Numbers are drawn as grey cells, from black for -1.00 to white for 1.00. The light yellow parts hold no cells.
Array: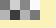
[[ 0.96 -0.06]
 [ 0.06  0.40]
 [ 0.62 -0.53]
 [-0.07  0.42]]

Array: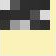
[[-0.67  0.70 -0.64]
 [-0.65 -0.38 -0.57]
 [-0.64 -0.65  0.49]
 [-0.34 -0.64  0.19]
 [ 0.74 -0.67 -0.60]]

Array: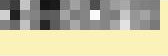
[[-0.02  0.06 -0.05]
 [ 0.00  0.28  0.10]
 [ 0.05  0.18  0.21]
 [ 0.32  0.55  0.77]
 [ 0.23 -0.02  0.30]
 [ 0.04  0.03  0.05]
 [-0.39  0.96  0.11]
 [ 0.03  0.04  0.04]
 [ 0.26 -0.03  0.31]
 [-0.02  0.28  0.00]
 [-0.79 -0.26 -0.29]
 [-0.84 -0.29 -0.71]
 [-0.03  0.03 -0.05]
 [ 0.54  0.13  0.51]
 [-0.53 -0.75 -0.18]
 [-0.32  0.63  0.02]]

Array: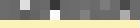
[[-0.16 -0.16]
 [-0.42  0.35]
 [-0.15 -0.17]
 [-0.03 -0.16]
 [-0.16 -0.18]
 [-0.13  0.00]
 [-0.15 -0.15]
 [-0.17 -0.16]
 [-0.58  0.96]
 [-0.18 -0.12]
 [-0.19 -0.21]
 [ 0.74 -0.27]
 [-0.18 -0.18]
 [-0.15 -0.16]]

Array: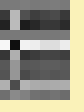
[[-0.05 -0.55 -0.66 -0.04  0.85 -0.51 -0.30 -0.31  0.36 -0.15]
 [-0.03 -0.41 -0.57 -0.06  0.73 -0.47 -0.27 -0.33  0.34 -0.10]
 [-0.04 -0.45 -0.56 -0.06  0.73 -0.46 -0.27 -0.30  0.32 -0.14]
 [-0.05 -0.51 -0.69 -0.05  0.86 -0.53 -0.30 -0.34  0.34 -0.11]
 [-0.02 -0.37 -0.78 -0.05  0.90 -0.60 -0.31 -0.42  0.41  0.01]
 [-0.04  0.44  0.47 -0.05 -0.88  0.37  0.18  0.18 -0.40  0.08]
 [-0.05 -0.55 -0.73 -0.06  0.94 -0.58 -0.31 -0.34  0.38 -0.13]]

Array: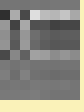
[[-0.07  0.32 -0.45 -0.26 -0.31  0.09 -0.09 -0.14 -0.08 -0.08]
 [-0.07  0.54 -0.45 -0.27 -0.31  0.17 -0.09 -0.14 -0.05 -0.09]
 [-0.07  0.43 -0.49 -0.29 -0.32  0.10 -0.10 -0.15 -0.07 -0.09]
 [-0.08  0.47 -0.35 -0.24 -0.27  0.23 -0.09 -0.13 -0.06 -0.07]
 [-0.07  0.74 -0.37 -0.14 -0.18  0.26 -0.10 -0.11 -0.05 -0.03]
 [-0.09 -0.43  0.32  0.18  0.21 -0.24 -0.06  0.01 -0.08 -0.04]
 [-0.08  0.34 -0.48 -0.25 -0.30  0.06 -0.10 -0.14 -0.07 -0.05]
 [-0.08 -0.63  0.19  0.12  0.16 -0.43 -0.05 -0.01 -0.08 -0.05]]

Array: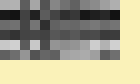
[[ 0.37 -0.86 -0.09 -0.53  0.63 -0.13]
 [ 0.25 -0.69 -0.15 -0.54  0.40 -0.27]
 [ 0.09 -0.76 -0.06 -0.41  0.61  0.25]
 [ 0.01 -0.82 -0.11 -0.43  0.29  0.34]
 [-0.24 -0.56 -0.19 -0.31  0.16  0.31]
 [-0.11 -0.63 -0.17 -0.37  0.11  0.28]
 [ 0.05 -0.47 -0.23 -0.32  0.16 -0.25]
 [-0.35 -0.28 -0.63 -0.48 -0.41 -0.20]
 [ 0.30 -0.74 -0.08 -0.45  0.57 -0.35]
 [-0.27 -0.48 -0.46 -0.47 -0.29  0.17]
 [ 0.40 -0.85 -0.11 -0.60  0.63 -0.14]
 [ 0.37 -0.81 -0.15 -0.52  0.57 -0.25]]

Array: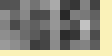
[[-0.48 -0.24 -0.15 -0.40 -0.27]
 [ 0.03 -0.05  0.52  0.23  0.03]
 [-0.58 -0.01 -0.39 -0.58 -0.01]
 [-0.47 -0.69 -0.16 -0.66 -0.46]
 [ 0.33  0.18  0.18  0.11  0.09]
 [ 0.12 -0.40 -0.09 -0.44 -0.46]
 [-0.10 -0.42 -0.25 -0.29 -0.52]
 [ 0.11  0.07 -0.13 -0.15 -0.02]
 [-0.34 -0.16 -0.42  0.03  0.11]
 [-0.35  0.14  0.02  0.11  0.21]]
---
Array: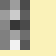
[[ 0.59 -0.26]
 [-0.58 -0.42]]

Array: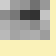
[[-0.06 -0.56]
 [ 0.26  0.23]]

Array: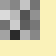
[[ 0.46 -0.35]
 [ 0.60 -0.26]]

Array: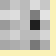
[[0.73 0.48]
 [0.41 0.51]]

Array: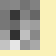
[[-0.58  0.02]
 [-0.18  0.30]]

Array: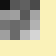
[[ 0.25 -0.30]
 [-0.17 -0.09]]
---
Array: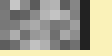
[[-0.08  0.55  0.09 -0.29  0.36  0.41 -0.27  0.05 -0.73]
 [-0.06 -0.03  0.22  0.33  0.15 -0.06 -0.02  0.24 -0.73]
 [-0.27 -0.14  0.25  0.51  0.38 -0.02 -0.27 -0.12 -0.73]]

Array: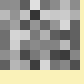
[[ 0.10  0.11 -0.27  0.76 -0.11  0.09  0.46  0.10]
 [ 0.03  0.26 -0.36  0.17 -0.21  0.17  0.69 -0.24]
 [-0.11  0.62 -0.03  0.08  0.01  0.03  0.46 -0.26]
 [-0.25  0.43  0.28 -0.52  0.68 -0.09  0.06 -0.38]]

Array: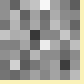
[[ 0.12 -0.23  0.38  0.53  0.94  0.28  0.01 -0.27]
 [-0.09  0.41 -0.06  0.32 -0.08  0.48  0.16 -0.21]
 [ 0.02  0.01  0.29 -0.23  0.84  0.35 -0.02  0.49]
 [-0.12  0.64 -0.29 -0.07  0.12  0.26 -0.52  0.17]]

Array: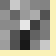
[[-0.11  0.58  0.23  0.04  0.03]
 [ 0.08  0.09  0.80 -0.52 -0.03]
 [ 0.23 -0.37 -0.81  0.02  0.57]]

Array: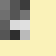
[[-0.07 -0.34 -0.53]
 [-0.26  0.71  0.76]]

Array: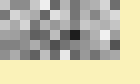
[[ 0.55  0.09  0.10  0.56  0.87 -0.19  0.42 -0.08  0.30  0.39  0.67 -0.14]
 [ 0.55  0.33  0.66 -0.07  0.43  0.19  0.41  0.03  0.56  0.46  0.39  0.54]
 [ 0.01  0.02  0.12  0.35  0.02 -0.37 -0.09  0.07  0.17  0.31  0.50 -0.35]]
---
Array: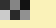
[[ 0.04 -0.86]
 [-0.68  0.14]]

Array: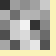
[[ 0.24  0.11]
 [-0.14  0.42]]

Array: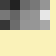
[[-0.73 -0.17]
 [-0.21  0.12]]

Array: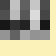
[[ 0.52 -0.25]
 [ 0.47 -0.32]]

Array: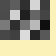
[[-0.27 -0.63]
 [ 0.64 -0.76]]

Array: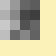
[[ 0.20 -0.20]
 [ 0.07 -0.44]]
